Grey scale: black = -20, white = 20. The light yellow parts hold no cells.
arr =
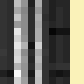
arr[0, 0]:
-12
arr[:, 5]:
[7, 4, 7, 6, 7, 7, 13, 7, 9, 7, 11, 10]
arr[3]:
[-12, -13, 4, 2, -13, 6, -12, -14, -13, -14]
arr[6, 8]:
-13
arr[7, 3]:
2
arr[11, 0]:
-12
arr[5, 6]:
-12
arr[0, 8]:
-14
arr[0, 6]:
-12
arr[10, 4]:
-16
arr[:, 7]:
[-15, -15, -15, -14, -19, -15, -15, -15, -15, -13, -16, -15]
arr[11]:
[-12, -13, 13, 5, -13, 10, -12, -15, -13, -14]
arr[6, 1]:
-13
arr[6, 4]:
-17
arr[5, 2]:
13
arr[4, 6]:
-12
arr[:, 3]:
[3, 1, 2, 2, 2, 3, 8, 2, 4, 3, 3, 5]
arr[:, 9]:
[-14, -14, -14, -14, -17, -14, -14, -14, -14, -12, -16, -14]
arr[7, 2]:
13
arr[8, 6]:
-12
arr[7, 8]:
-13
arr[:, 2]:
[10, 6, 11, 4, 16, 13, 16, 13, 14, 8, 19, 13]
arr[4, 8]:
-17
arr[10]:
[-15, -17, 19, 3, -16, 11, -12, -16, -17, -16]
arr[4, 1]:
-13
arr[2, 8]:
-13
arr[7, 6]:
-11

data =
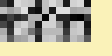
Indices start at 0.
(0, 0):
-9
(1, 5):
-18
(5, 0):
10
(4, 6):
9
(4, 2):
14
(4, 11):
12
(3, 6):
13
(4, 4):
-2
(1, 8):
15
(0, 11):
14
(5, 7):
12
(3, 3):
13
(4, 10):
11
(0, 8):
10
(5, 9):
-6
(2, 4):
8
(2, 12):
-11
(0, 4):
11
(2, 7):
13
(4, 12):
-14
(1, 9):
15
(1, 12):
8
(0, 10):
13
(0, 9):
-16

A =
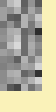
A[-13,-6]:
1
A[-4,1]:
2
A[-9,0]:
2
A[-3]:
[2, 7, 8, -4, -1, -12]
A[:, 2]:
[12, 8, -6, -3, 8, 11, 14, 8, -5, 1, 8, 6, -9]
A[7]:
[5, 3, 8, -3, 6, 0]
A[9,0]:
0
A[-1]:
[4, -6, -9, 8, -2, 4]
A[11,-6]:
2
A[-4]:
[0, 2, 1, 6, 5, 13]
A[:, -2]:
[3, 6, 3, -1, -1, 5, 7, 6, 0, 5, -1, 8, -2]
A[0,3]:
-5
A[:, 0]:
[1, 5, 5, -2, 2, 3, 0, 5, 1, 0, 2, 2, 4]
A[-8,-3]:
-3
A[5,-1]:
-1
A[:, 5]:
[-6, 1, 11, 7, -13, -1, 2, 0, 8, 13, -12, 13, 4]

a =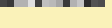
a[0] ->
-9
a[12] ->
-13
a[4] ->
15
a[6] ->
10
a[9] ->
-11

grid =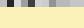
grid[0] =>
10
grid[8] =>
9
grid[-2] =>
11
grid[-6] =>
12
